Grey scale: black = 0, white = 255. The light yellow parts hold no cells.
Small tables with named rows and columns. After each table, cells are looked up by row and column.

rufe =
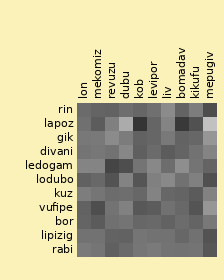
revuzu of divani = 114
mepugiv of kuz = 130
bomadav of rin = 99
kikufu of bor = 100
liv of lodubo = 137
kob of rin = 102
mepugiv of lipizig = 83
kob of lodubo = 85
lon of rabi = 122
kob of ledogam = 116
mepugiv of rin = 77
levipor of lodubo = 128
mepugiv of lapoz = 193
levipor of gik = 102
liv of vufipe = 113
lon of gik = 120
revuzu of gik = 139

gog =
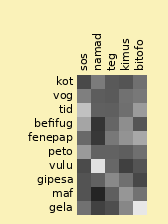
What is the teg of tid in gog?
95
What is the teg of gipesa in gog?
137
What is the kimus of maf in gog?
150
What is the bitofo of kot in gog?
112
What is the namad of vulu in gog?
225
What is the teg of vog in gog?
90
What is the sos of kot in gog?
73
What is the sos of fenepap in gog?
105
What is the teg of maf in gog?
95
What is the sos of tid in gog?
193
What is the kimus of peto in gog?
94
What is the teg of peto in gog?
98
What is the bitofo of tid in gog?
155

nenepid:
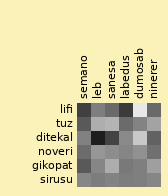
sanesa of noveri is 141
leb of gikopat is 134
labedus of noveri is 133
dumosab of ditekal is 200
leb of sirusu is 125
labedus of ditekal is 138

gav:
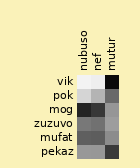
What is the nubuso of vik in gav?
243
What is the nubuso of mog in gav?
35
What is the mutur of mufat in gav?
140
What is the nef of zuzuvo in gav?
113
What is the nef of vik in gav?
238
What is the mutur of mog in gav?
150
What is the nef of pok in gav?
180
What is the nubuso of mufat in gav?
95
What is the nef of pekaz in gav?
151
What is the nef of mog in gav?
55
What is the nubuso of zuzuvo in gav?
120
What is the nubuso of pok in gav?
213
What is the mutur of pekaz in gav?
57
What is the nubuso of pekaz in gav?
152
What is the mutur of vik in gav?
10
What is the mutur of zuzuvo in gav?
157
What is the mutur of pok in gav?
105
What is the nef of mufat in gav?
93

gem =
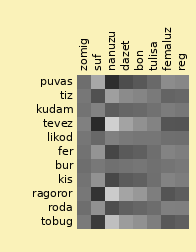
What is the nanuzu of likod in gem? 128
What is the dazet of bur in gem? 115
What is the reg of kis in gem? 125
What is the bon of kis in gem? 96
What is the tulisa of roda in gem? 109
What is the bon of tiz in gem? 133
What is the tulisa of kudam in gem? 113
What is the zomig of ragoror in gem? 119
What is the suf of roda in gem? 145
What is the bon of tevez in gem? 145
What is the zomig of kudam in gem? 115
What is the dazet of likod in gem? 121
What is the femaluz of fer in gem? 131
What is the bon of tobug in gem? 145
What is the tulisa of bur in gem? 112
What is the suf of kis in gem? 146
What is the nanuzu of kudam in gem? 93
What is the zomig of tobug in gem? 122
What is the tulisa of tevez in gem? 131
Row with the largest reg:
puvas

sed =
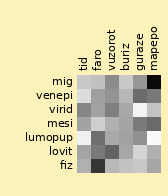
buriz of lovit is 166
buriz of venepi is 182
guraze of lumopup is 144
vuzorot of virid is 127
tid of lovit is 164
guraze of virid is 244
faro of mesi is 207
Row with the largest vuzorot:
fiz

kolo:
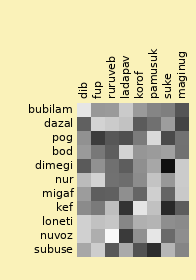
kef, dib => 139
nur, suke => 152
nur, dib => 187
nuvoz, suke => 106
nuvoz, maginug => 142
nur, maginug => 203
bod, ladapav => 211
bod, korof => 150
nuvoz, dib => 208
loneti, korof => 176
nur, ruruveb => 113

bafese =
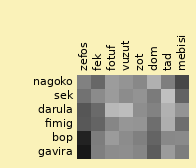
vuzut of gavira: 142
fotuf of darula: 184
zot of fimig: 148
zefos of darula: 86
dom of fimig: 110
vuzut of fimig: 150
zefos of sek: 114
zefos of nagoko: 129
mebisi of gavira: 125
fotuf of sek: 155
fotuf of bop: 155
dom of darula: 130
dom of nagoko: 176
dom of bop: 100
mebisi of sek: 99
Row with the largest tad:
sek

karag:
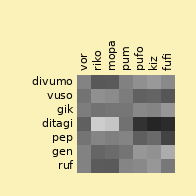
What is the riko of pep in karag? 133
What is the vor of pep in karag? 116
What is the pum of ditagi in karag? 113
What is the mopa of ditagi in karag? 197
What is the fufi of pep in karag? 67
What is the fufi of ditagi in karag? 43
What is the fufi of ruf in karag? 120
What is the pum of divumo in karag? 129
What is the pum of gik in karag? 118
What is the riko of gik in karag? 114
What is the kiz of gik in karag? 132
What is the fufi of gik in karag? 150
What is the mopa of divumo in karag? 90
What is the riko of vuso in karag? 144
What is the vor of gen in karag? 130

